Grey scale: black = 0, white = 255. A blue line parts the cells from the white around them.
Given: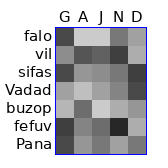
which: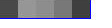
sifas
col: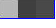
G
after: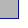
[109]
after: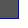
[97]

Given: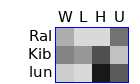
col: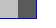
U
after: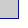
[217]
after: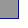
[80]
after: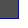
[193]
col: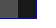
H

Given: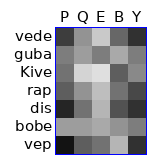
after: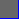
[49]
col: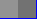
Q
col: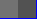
B

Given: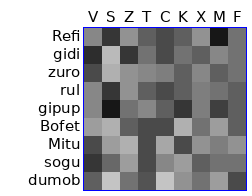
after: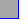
[74]
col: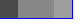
V
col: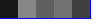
M
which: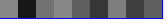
gipup
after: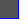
[196]
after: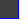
[95]
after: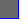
[157]

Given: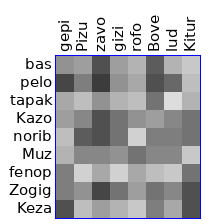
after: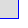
[179]
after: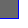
[190]

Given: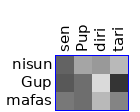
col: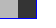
tari
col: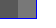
sen
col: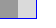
diri

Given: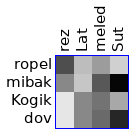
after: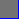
[168]
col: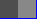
rez

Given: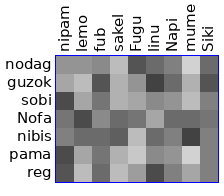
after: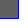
[188]
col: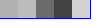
mume
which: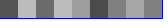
reg
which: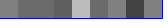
nibis
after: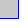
[138]
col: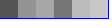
Fugu

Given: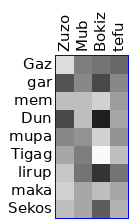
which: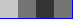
lirup
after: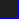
[167]
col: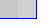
Zuzo
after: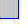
[116]
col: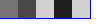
Bokiz
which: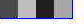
Dun

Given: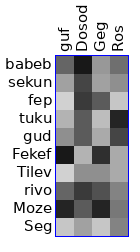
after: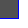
[131]
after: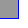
[111]

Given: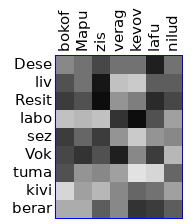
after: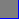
[42]
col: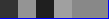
verag

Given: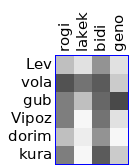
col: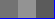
bidi
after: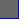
[73]
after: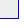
[147]
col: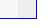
lakek
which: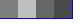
gub

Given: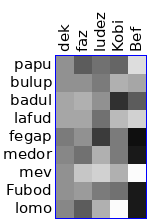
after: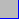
[209]
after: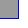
[123]
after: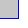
[209]

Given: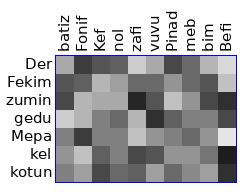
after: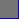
[29]
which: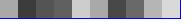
Der
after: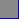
[159]
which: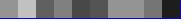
kel

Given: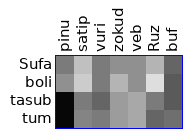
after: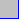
[123]
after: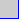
[123]
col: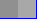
veb
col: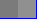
pinu
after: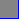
[123]

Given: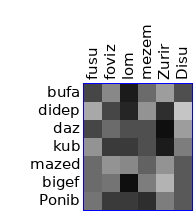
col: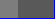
Disu
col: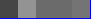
fusu
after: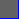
[147]

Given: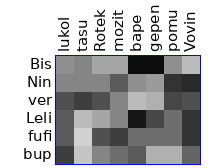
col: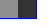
pomu
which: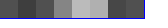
ver
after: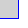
[80]
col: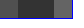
Vovin
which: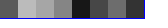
Leli
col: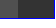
Vovin

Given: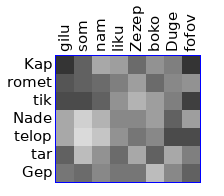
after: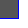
[97]
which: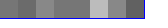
Gep

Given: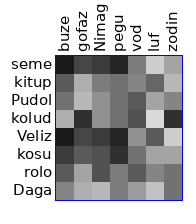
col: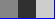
zodin
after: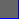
[184]

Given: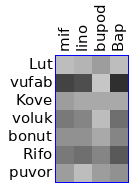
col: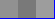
mif
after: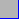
[157]

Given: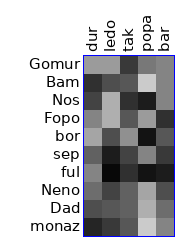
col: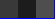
bar
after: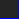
[57]
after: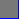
[132]
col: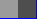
ledo

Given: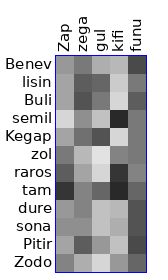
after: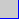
[121]
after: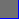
[83]
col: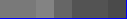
funu

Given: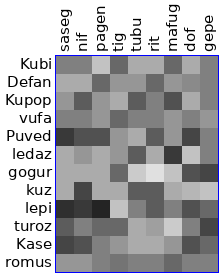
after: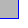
[194]
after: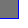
[128]
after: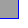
[203]
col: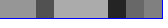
pagen
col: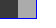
saseg
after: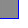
[128]

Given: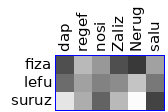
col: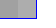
regef
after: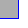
[99]
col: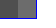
dap
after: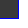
[161]

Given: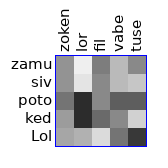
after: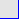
[137]
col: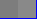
fil
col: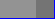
zoken
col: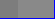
fil
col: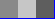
tuse
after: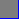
[186]

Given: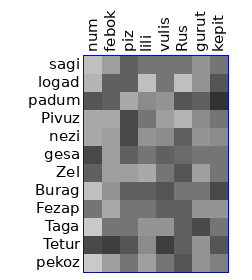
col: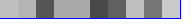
num
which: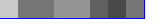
Taga
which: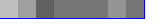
sagi
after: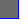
[117]

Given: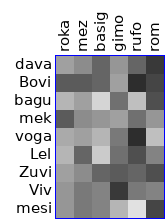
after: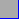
[160]
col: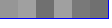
gimo
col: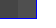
rom
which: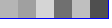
bagu
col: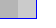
basig

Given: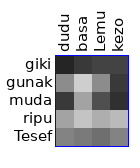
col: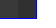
kezo
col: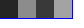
dudu
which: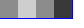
gunak
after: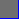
[131]
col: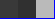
kezo
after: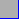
[186]

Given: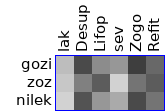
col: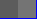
Refit
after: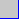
[128]
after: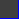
[104]
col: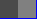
Desup

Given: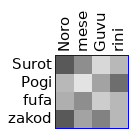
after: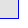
[163]
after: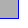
[142]

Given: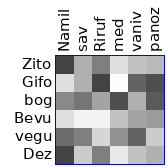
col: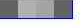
vaniv
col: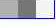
sav
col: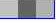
vaniv
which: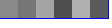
bog
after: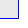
[194]
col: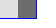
Namil
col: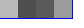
panoz

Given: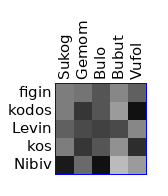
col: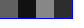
Vufol
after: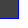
[74]
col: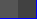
Bulo
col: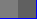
Sukog
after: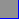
[45]

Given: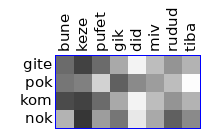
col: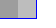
miv
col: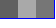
gik

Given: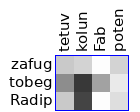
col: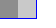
tetuv
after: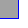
[234]
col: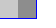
tetuv
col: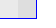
poten
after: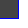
[253]
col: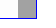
Fab
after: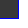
[162]

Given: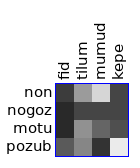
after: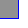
[101]
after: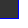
[235]
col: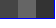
mumud
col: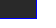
fid
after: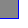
[51]
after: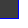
[155]

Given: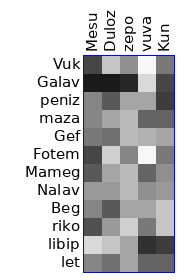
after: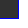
[61]
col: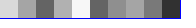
vuva
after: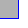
[165]
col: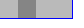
zepo
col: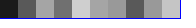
Duloz
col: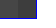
Kun

